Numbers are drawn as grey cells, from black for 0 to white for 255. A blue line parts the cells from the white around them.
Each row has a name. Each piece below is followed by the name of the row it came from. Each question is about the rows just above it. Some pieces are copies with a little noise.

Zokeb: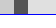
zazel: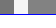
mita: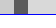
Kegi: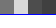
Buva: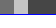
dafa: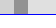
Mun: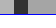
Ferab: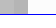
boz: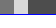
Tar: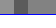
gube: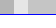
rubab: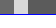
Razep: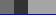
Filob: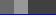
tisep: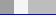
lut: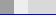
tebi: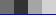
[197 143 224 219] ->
dafa
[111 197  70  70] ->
Buva

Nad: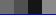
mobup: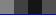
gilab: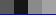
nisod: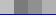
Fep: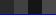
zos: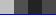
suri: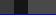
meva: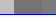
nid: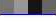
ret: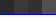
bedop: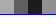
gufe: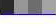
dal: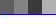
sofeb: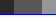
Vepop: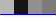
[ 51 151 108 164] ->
gufe
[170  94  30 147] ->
bedop

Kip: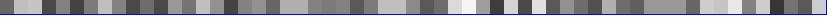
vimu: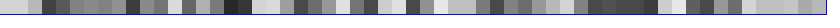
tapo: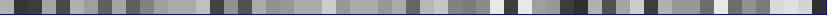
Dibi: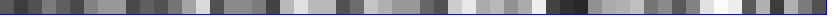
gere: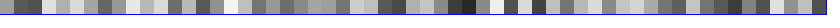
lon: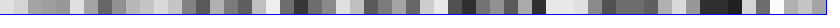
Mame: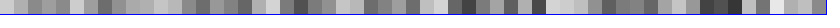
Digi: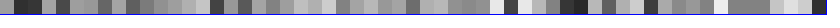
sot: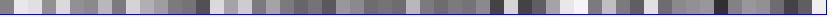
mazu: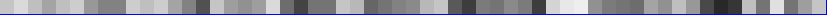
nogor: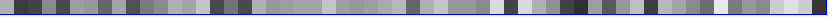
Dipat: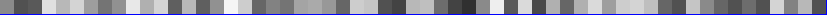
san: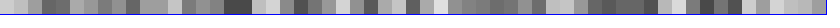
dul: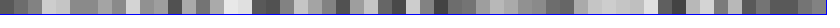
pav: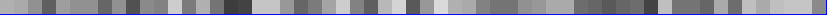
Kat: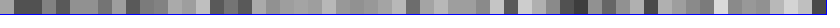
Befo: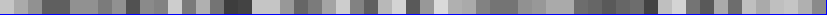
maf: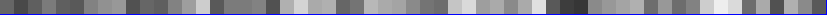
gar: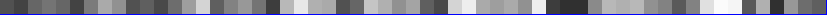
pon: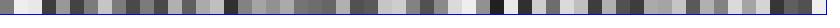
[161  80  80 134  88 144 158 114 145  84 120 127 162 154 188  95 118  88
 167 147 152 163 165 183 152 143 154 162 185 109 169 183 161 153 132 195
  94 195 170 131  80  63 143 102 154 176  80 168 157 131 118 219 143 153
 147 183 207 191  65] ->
Kat
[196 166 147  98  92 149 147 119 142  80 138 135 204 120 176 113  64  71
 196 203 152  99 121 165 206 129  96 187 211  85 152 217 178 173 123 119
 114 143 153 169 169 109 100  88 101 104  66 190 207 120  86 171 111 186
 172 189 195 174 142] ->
Befo
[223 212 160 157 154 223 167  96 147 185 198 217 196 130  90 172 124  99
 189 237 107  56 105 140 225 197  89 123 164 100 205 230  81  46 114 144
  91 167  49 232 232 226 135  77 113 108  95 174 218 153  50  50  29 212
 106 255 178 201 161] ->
lon
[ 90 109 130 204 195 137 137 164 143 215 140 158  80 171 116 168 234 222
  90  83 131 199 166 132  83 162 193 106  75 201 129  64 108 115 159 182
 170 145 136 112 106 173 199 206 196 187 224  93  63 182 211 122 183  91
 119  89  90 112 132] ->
dul

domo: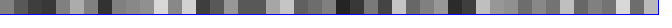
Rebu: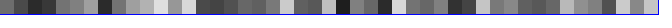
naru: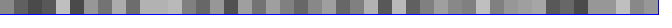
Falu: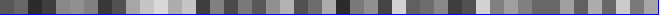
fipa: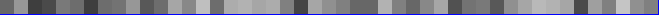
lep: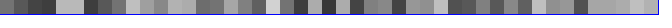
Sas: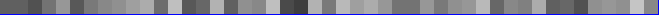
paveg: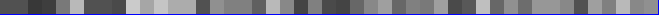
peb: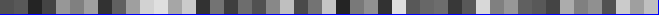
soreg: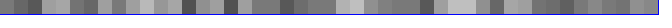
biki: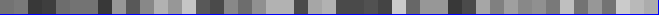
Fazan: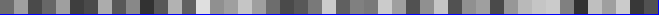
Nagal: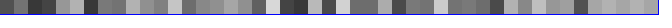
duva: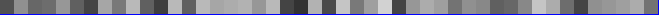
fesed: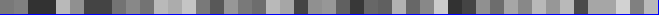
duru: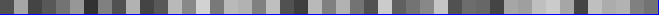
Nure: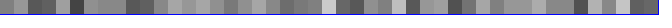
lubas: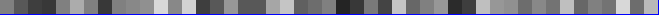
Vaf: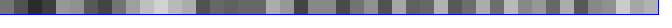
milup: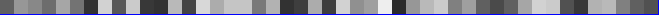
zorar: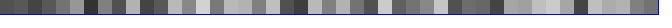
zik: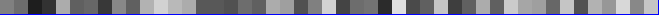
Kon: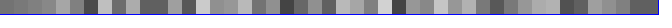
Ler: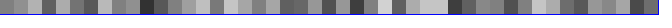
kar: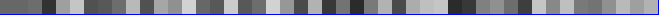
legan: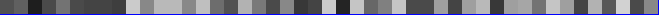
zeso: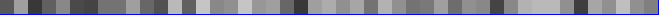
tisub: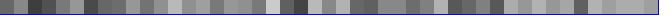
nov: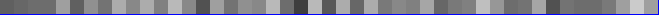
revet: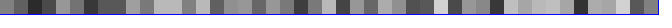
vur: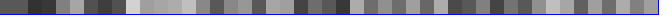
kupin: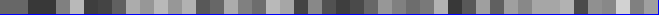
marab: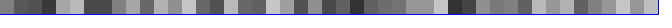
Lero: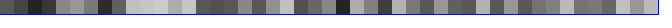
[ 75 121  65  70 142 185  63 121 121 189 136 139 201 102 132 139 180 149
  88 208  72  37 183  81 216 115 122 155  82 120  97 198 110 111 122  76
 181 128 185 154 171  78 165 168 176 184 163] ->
Nagal
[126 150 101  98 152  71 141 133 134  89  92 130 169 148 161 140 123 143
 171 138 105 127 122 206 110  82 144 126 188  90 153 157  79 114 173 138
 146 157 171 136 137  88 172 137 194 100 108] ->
Nure
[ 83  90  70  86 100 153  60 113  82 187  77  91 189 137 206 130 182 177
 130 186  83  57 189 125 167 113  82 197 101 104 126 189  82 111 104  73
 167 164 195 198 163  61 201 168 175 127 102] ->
zorar
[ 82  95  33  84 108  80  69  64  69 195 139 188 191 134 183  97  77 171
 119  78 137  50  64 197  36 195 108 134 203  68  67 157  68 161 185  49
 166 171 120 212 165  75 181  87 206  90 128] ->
legan
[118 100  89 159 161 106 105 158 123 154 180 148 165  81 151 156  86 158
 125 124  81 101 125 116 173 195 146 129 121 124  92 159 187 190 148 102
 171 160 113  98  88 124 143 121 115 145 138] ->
soreg

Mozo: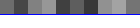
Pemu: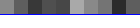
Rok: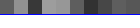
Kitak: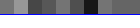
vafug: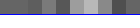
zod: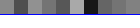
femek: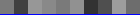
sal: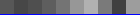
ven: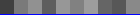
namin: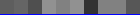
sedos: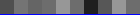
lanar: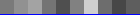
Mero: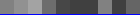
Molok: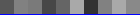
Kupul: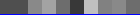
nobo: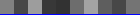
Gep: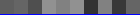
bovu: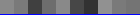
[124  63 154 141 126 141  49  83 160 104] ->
femek
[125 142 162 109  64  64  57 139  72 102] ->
Mero
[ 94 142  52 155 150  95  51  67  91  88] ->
Rok

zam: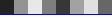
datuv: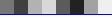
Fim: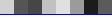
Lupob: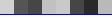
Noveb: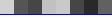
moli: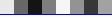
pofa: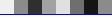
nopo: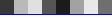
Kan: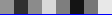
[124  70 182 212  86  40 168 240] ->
datuv
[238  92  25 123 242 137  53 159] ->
moli
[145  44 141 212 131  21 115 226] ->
Kan

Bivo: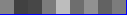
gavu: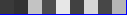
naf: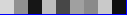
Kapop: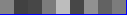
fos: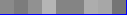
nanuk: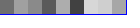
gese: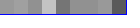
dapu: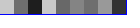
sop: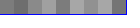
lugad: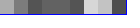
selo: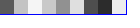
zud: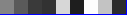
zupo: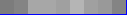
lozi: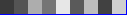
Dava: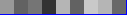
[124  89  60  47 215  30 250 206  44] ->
zud
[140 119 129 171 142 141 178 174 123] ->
fos
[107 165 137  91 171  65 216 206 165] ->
nanuk
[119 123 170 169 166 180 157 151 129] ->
zupo
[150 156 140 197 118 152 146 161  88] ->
gese
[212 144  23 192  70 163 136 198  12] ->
naf

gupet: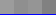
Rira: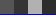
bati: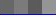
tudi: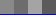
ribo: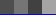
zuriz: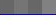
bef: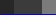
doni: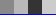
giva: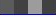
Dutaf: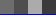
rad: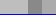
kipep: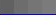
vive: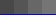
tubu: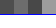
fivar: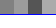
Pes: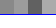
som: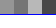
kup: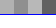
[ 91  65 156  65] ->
giva
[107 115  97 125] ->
zuriz
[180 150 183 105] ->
kup
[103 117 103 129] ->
zuriz
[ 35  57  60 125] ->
bef

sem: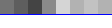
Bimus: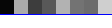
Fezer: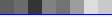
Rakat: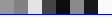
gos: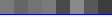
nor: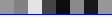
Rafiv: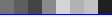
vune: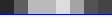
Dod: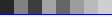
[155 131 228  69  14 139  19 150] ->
nor
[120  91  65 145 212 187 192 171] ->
sem

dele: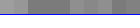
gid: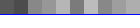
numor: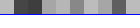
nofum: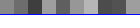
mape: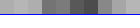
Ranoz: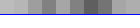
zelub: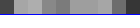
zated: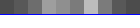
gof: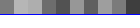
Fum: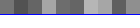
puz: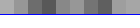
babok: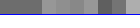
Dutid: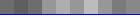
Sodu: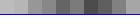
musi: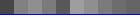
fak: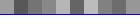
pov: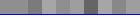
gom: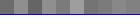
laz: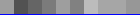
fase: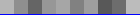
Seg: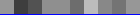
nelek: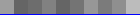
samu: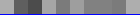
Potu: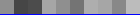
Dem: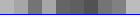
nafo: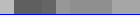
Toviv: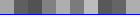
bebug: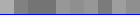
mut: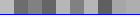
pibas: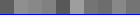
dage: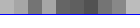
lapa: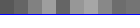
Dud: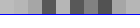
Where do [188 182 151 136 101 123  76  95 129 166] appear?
Sodu
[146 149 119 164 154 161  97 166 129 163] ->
pov
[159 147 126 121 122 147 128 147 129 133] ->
dele
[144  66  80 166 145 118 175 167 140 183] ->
Potu

